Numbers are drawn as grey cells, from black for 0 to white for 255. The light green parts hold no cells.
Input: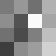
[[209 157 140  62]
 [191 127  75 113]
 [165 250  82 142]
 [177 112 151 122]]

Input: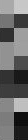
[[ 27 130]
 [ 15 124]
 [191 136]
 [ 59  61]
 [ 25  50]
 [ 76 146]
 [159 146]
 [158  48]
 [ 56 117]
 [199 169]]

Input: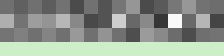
[[115 111  77 108 137 155  78 112 147 112 153 112 132 112 128 116]
 [ 69 182 105 249  54 137 104 206  83  73 136 183 148 157 115 175]
 [109 114 151 119  90  75 150 118  83 113  75 114  93 112  96 112]]

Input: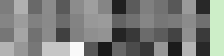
[[ 40 180  27 151  55  75 102  25  87 249 198 198 119 151 180]
 [ 58 144  67  92 107  56  36 147 143 129  64 139 113 165 118]
 [112 139 123 119 134 113  99 155 152 131 107 138 129 156 133]
 [ 40 154  88 114 127  91  32 133 159 140  89 139 105 176 125]]

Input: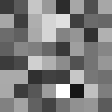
[[ 91 150 145 114  67  97 163 129]
 [126 192  22 255 157  87  61 169]
 [112 119 199  61  65  48 170 170]
 [151 116  81 140 176 208  73  59]
 [134 116 159  56 103 127 135  96]
 [177  49 149 131 213 170  96 108]
 [103 107  63 224 213 174  62 167]
 [167  79 167  44 153 198  90  58]]

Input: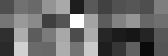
[[ 84  10  96  54  30 202 116 173 104 106 209  42]
 [ 87  36  22  27  38 172  76 168 123  92 173  47]
 [111 103 150 130  92 163 254  84  63 138 153 118]
 [126  78  86  81  65  89  29 169 148 105 113  78]]
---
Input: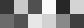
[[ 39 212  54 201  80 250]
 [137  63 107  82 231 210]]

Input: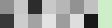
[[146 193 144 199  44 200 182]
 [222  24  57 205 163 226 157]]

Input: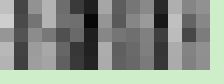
[[133 145 192  69 146 179 109  58  31 166  93 118 137  41 175]
 [100 135 206  74 116 179 113 111   8 149  89 134 154  24 192]
 [ 71 124 150  83 140 120  80 105  31 135 117 111 128  62 188]
 [131 144 184  66 156 168 102  55  33 173  95 106 127  53 172]
 [129 143 179  64 158 164  96  57  36 171  97 104 122  55 171]]

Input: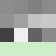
[[128 139 140 137]
 [195 200 145 160]
 [ 98 138  64 239]]

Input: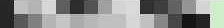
[[149 212  39 192 179 214  94  45  83 160 211 217  49  61  98]
 [ 21  36  38  88 128 180 197 171 183 192 192 214 193 136  70]]

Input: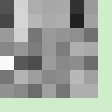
[[ 50 154  83 211 173 167 169]
 [ 32 162  70 213 183 170 173]
 [142 112 154 208 118 154 148]
 [175 169 134 150 124 152 125]
 [141 109 249  88  77 156 136]
 [184 160 118 179 157 136 141]
 [174 174 145 136 108 160 118]]
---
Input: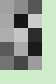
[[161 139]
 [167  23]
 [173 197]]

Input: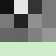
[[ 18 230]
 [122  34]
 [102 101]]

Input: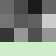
[[105  73]
 [116  90]
 [ 54 151]]

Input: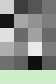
[[209  61]
 [ 21 167]
 [224 106]]

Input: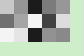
[[200 149]
 [112 165]
 [244 229]]

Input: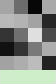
[[165 108]
 [185 179]
 [ 52 112]]

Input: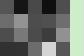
[[ 85  21]
 [109 147]
 [ 77 121]]

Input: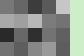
[[120 102]
 [169 159]
 [ 41 104]]
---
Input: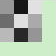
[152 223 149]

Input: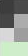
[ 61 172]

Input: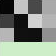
[ 6 13 15]

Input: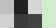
[191  59]

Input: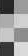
[ 40 208]

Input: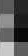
[91 30]

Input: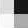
[220 171]

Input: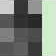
[205  49  76]

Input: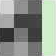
[209  65  61]
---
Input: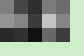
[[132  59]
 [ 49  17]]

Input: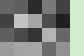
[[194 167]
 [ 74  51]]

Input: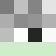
[[140 148]
 [253  37]]

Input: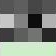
[[130  13]
 [ 94 115]]

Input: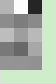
[[125 138]
 [158 185]]

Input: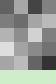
[[109 165]
 [142 210]]

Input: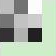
[[194 204]
 [177  32]]

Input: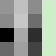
[[199 109]
 [168  45]]

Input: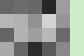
[[177 146]
 [179 158]]
